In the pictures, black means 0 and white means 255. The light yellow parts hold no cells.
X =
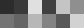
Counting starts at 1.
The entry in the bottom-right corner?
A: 210
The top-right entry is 143
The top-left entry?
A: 44
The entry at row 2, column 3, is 183

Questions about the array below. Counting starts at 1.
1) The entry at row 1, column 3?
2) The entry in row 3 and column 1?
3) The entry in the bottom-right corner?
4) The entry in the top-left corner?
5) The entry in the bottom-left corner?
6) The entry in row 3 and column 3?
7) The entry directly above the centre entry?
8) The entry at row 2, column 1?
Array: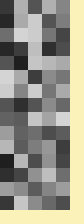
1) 84
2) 110
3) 77
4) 55
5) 55
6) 204
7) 204
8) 39

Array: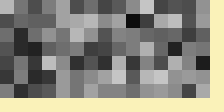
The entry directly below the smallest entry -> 125
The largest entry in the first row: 197
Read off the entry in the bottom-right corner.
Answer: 169
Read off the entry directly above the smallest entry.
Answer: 139
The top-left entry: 183
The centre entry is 69
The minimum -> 13
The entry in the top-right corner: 146
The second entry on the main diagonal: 103
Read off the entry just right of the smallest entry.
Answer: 62
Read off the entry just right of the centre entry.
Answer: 103
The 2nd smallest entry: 28
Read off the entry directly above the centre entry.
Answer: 83
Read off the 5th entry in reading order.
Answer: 162
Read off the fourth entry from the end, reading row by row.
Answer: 154
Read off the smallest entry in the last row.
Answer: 48
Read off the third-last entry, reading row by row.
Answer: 139
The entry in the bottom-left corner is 125
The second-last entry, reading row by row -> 69
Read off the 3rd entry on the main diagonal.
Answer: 110
